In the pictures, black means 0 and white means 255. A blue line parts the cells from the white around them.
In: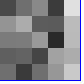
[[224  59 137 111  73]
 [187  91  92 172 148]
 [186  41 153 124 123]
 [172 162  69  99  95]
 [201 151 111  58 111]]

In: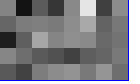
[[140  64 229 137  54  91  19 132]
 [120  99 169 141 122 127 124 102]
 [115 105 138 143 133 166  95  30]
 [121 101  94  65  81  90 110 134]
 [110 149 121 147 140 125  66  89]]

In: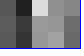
[[134 144 220  32  87]
 [109 150 154  58  92]
 [105 162 151  52  89]]

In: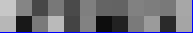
[[167 121 125 129  99 100 127  74 120  71 133 199]
 [165  42 155 122  34  13 130  68 186 122  24 183]]

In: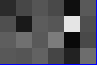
[[ 89  15  73  85  71  43]
 [ 78 229  86  92  25  79]
 [ 73   9 124  89 112  94]
 [109  34  69  98  85  88]]

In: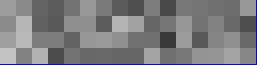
[[153 108 112 116 120  72 125  80  90 121 153 115  92 100 137 158]
 [ 78 106 130 115 151 119 102 162 180  93 143 142  89  97 182 140]
 [106 145 133  89 156  57 111 114 145 154 151  98 125 124 185 159]
 [135 164 149 148 120 112 164 102 102 106 103 115  76 178 129 195]]

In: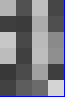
[[ 70 191  81 180]
 [ 79 172  59  62]
 [138 186  72 199]
 [143 189  64 188]
 [ 62 161  75  56]
 [212 107  93  66]]
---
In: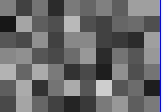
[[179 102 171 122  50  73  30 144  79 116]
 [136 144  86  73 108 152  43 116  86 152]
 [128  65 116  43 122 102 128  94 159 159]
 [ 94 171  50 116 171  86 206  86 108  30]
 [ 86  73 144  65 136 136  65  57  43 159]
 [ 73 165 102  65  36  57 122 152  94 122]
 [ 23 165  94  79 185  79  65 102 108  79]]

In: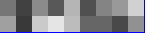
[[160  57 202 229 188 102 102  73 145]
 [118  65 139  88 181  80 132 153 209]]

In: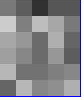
[[204 127 189 167 121]
 [183 114 114 127 135]
 [167 151 107 175 101]
 [159 135 107 151  93]
 [121  93  49  86  86]
 [101 183 135 143 175]]

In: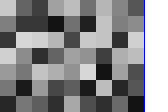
[[208 140  47 100 161 146  63 175 189]
 [201 100  63 161 189 113 182 133  86]
 [154 119 195 175 146 215  19 161  78]
 [127  55  55  19 113  32 195 127 140]
 [119  26 154  71  94  26 189  39  86]
 [ 55 215 208 182  71 201 195  47 208]
 [ 39 119  94  47 168  78  47 106  19]]

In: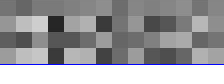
[[156 190 198  58 183 177  66 109 156  86  78 102 177 163]
 [150 190 206  38 163 177  58 116 150  72  86 122 183 142]
 [116 102 122 122 128 134 142 109 134 128 134 142 116 134]
 [ 94  78 142  86  86 109 156 102 109 128 163 170 102 116]]

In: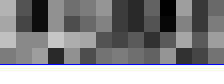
[[192 137 137 199 172 166  83  68  90  49  90 166  90 158]
 [178  83  14 144 110 123 150  61  41  98   0 158  55 104]
 [166  68  14 144  76 104 131  61  41  83   7 131  55 123]
 [123 137 158  41 144  76 116 123 110  98 150  49  68 116]]
